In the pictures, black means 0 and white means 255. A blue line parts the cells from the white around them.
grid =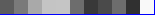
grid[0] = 92
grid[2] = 169
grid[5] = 109
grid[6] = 57

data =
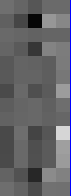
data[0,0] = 111
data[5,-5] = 89
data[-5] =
[73, 110, 68, 86, 214]
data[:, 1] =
[101, 70, 102, 90, 100, 100, 105, 101, 102, 110, 105, 105, 82, 99]
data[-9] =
[89, 100, 100, 94, 119]
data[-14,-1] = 106
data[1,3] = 151
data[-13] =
[96, 70, 6, 151, 135]
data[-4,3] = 91
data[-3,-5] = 74
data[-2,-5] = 99
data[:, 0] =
[111, 96, 105, 101, 88, 89, 74, 93, 98, 73, 73, 74, 99, 110]
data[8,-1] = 102
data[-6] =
[98, 102, 104, 98, 102]
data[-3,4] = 155
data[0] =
[111, 101, 86, 106, 106]
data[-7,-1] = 110
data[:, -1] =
[106, 135, 101, 124, 123, 119, 156, 110, 102, 214, 159, 155, 129, 112]
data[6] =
[74, 105, 79, 91, 156]

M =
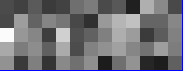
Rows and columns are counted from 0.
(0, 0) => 75
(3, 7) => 145
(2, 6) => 97
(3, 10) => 114
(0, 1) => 65
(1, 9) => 193
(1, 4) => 118
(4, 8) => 111
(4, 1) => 58
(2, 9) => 156
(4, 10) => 38
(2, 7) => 128
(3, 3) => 96
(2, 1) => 151
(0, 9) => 32
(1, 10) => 101
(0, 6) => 124
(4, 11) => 29
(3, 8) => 161
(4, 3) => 52

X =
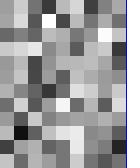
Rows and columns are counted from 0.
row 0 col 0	158
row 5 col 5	192
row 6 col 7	157
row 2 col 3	188
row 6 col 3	55
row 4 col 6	189
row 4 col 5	184
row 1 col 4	71
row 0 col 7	129
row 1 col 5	186
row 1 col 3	254
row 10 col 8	36
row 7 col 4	245
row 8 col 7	177
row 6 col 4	112
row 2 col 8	196
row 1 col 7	172
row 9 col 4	227
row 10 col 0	64
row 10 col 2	177
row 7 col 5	107
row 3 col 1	215
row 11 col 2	181
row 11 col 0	196
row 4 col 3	147
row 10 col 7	124
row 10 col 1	161
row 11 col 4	118
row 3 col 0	201
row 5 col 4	93
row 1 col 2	86
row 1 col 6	117

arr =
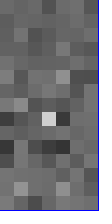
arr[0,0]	106
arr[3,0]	98
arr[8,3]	207
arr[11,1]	118
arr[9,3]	107
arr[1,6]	99
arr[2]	[95, 115, 82, 91, 102, 101, 110]
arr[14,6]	111
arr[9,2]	101
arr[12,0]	116
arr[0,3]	82
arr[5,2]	114
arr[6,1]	93
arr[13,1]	147
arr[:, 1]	[100, 103, 115, 98, 103, 87, 93, 138, 85, 94, 119, 118, 112, 147, 101]
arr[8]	[62, 85, 97, 207, 57, 110, 111]
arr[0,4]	107
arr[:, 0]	[106, 93, 95, 98, 113, 125, 101, 120, 62, 101, 55, 78, 116, 114, 122]
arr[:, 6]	[86, 99, 110, 87, 100, 78, 115, 115, 111, 109, 104, 117, 85, 94, 111]
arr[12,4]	96
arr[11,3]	87
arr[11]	[78, 118, 103, 87, 112, 92, 117]
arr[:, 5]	[111, 108, 101, 93, 110, 79, 84, 98, 110, 103, 110, 92, 116, 110, 116]
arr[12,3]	109
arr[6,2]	108
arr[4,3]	99
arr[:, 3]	[82, 98, 91, 95, 99, 112, 119, 93, 207, 107, 61, 87, 109, 108, 103]
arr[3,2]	87
